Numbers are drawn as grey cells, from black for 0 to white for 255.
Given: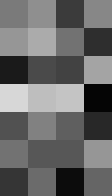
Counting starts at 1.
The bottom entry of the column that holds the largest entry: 53
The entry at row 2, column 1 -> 150
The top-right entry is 135
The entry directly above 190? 74
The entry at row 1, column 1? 122
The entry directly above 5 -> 164
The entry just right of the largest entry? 190
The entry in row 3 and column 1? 26

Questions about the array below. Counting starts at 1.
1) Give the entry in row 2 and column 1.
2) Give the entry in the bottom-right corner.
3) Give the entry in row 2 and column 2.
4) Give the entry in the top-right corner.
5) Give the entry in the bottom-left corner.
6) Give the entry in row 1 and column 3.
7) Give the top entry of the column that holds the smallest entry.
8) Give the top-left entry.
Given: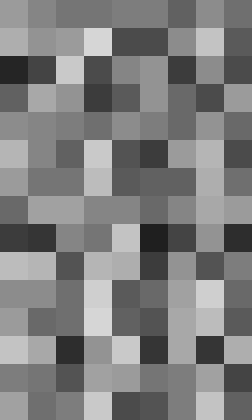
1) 174
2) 97
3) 147
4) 111
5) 161
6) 117
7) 125
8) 155

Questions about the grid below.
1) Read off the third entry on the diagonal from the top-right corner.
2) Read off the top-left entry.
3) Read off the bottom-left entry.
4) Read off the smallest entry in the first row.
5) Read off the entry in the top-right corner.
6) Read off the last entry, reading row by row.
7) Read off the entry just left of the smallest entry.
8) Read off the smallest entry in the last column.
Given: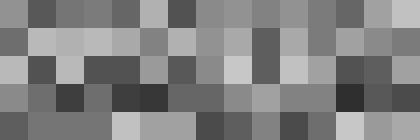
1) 82
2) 146
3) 94
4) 82
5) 193
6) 169
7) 130
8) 75

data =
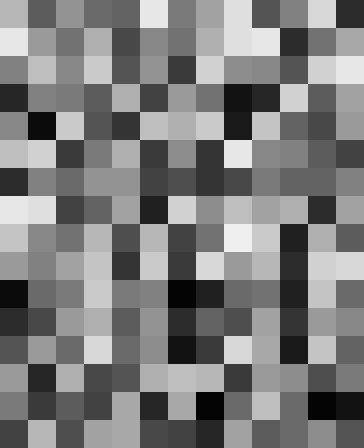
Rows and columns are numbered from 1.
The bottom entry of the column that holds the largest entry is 162
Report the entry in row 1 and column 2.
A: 92
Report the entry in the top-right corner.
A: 44
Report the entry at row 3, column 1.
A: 129
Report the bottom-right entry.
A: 84
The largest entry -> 239
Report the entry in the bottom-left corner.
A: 66
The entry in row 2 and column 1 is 231
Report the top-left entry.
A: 183
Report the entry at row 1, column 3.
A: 147
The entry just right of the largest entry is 202
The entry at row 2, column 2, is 154
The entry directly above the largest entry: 190
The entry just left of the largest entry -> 114
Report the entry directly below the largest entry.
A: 154
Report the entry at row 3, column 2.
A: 190
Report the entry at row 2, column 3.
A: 114

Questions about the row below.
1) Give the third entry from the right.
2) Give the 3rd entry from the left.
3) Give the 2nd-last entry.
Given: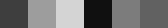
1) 16
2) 212
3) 124

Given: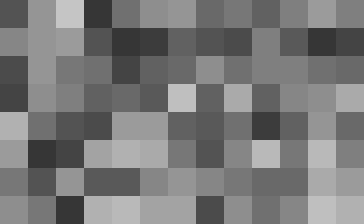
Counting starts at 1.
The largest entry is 197
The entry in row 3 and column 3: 119
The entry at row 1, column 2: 149
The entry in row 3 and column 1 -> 75
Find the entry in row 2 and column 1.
134
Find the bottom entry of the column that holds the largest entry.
54
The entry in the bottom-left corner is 142
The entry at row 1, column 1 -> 83
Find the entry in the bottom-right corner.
177
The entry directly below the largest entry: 155
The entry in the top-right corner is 127
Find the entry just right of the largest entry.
54

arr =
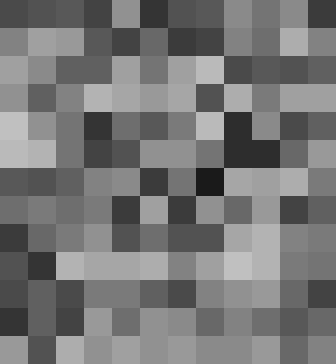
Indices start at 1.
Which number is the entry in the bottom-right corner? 130
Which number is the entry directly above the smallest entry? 116
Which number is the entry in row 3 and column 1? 160
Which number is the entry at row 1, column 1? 74
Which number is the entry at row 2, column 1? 130
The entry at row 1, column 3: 88
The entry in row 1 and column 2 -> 82
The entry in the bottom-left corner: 153
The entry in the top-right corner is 59
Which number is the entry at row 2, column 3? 153
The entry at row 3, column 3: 96
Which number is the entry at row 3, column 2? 138
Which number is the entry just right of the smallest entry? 166
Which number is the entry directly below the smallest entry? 145
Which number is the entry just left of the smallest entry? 116
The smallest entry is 26
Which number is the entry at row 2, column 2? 160

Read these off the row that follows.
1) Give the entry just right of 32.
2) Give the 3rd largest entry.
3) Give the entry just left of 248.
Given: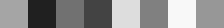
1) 113
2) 165
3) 128

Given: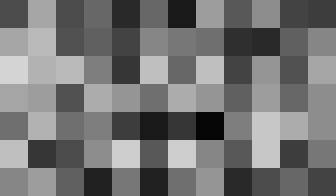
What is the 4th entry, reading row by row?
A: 103
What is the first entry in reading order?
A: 75
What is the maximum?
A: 212
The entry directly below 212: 165
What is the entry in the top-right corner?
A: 61
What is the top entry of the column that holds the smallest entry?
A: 157
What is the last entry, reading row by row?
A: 67
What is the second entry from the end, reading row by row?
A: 103
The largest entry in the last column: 165
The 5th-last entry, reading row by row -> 149
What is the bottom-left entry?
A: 134
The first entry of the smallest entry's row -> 111
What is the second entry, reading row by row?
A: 165
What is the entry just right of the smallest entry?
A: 126
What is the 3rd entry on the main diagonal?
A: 185
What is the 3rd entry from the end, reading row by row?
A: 75
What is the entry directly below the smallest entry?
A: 134
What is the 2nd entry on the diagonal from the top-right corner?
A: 96

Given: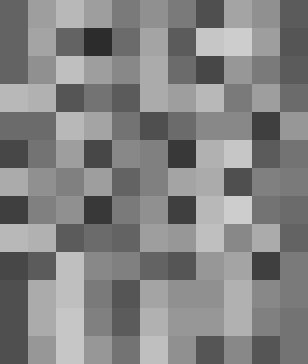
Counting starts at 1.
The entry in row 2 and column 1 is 99
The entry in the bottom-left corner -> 79
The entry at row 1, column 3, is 184
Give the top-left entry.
99
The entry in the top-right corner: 91
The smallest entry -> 44
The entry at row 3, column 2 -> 144
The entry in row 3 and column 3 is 191
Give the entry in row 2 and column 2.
164
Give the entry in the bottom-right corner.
115
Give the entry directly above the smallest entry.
158
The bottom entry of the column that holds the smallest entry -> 151
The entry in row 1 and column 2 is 158
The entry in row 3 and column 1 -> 99
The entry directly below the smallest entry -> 158
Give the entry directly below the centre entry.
144

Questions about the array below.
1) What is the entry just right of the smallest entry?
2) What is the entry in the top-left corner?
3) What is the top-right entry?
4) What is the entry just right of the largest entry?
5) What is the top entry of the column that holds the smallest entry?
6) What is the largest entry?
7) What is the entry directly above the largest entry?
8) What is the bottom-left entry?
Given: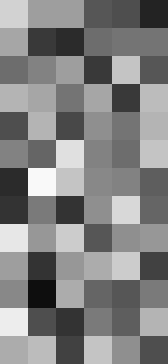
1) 172
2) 210
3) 35
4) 196
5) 158
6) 249
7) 101
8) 172
